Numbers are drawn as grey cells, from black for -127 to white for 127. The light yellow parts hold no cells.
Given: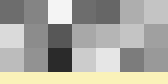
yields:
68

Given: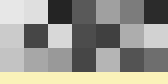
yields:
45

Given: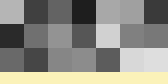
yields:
0

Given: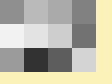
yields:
78

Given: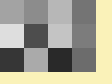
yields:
68

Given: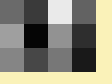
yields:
18

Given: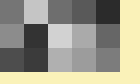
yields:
42

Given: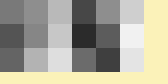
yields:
-35

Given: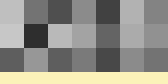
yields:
43

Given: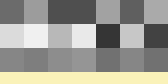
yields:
71
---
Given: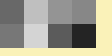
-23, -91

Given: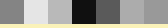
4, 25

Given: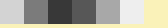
83, 110

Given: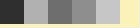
-80, 70

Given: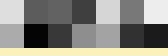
94, -100

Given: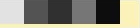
98, -114
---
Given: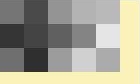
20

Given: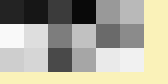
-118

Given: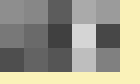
-35

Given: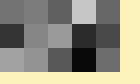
-31

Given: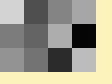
-47

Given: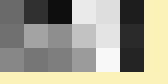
106

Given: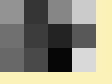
-74

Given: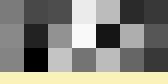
60
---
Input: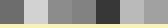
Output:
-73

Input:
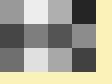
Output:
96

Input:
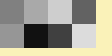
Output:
-110

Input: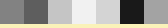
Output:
84

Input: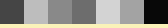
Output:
83

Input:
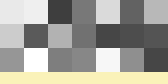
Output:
119

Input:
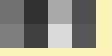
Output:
-62
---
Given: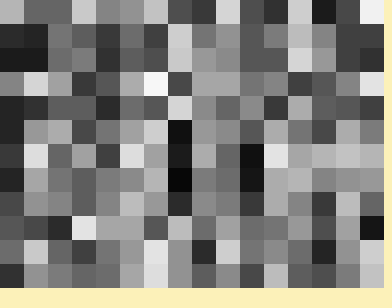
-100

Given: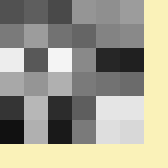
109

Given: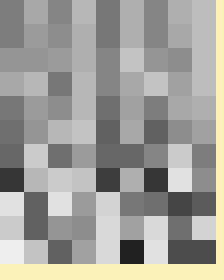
21

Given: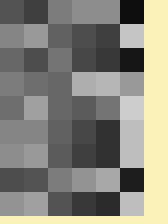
-24

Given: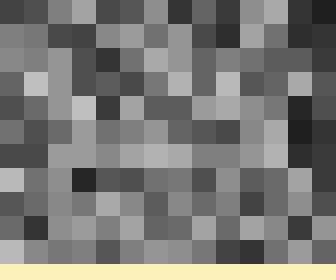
7
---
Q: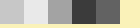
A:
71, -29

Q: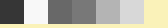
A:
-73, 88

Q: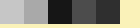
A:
70, -80

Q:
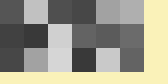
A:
-42, -28

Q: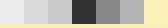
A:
108, 51

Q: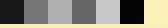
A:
-103, -123
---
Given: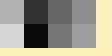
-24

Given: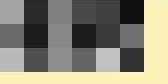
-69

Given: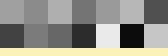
55

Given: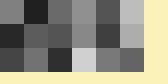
-64

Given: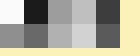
63

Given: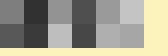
25

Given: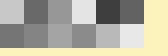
-64

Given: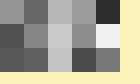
13

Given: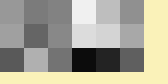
84
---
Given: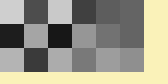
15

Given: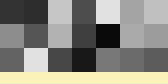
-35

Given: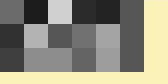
-41

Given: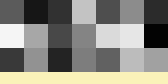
33

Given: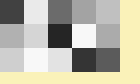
-36

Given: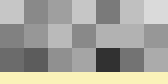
43

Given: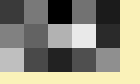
15
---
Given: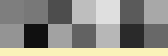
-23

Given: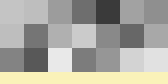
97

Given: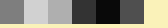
-48

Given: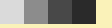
-85

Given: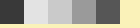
-41

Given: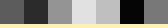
-7

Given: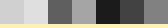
1

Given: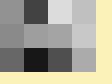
43

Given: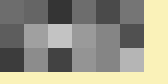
53
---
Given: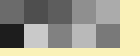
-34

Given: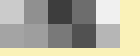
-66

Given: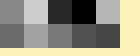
-87

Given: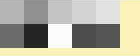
67

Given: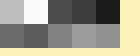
-51

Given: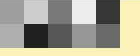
-7

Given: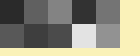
3
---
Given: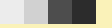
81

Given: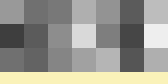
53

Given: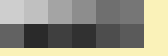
-78

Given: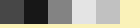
3

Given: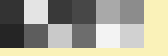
-18

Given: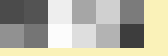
94

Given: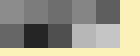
-48

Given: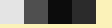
-48

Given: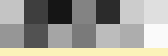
60

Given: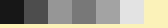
-7
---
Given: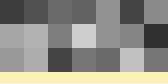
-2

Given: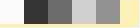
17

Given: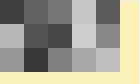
0

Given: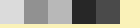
17

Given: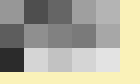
23

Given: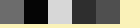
-48

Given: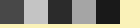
-55

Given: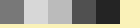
-7

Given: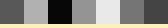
-10

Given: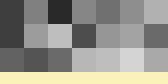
6
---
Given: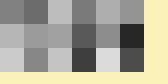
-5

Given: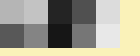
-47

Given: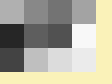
35

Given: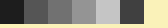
20

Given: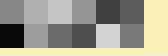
21

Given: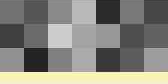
56
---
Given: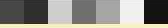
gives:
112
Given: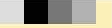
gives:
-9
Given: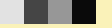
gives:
23
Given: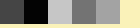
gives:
-12
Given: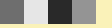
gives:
-86
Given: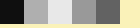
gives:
25
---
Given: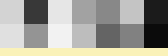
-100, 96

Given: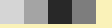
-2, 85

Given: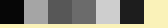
-98, -121

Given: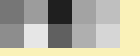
63, 13

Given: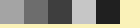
-95, 36

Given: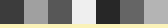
52, -67

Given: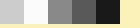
-102, 76

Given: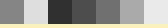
106, 5

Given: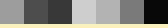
-119, 29

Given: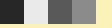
11, -88
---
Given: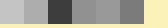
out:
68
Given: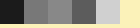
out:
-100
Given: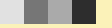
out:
97
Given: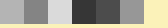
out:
52
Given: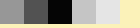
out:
23
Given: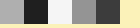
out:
47
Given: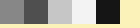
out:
7
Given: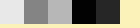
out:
104
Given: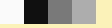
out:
122
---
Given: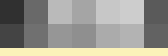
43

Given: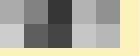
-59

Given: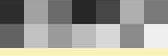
88

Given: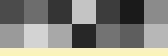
-12

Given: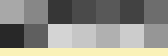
48

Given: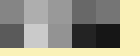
19

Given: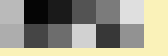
81

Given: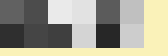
84

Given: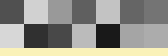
-102
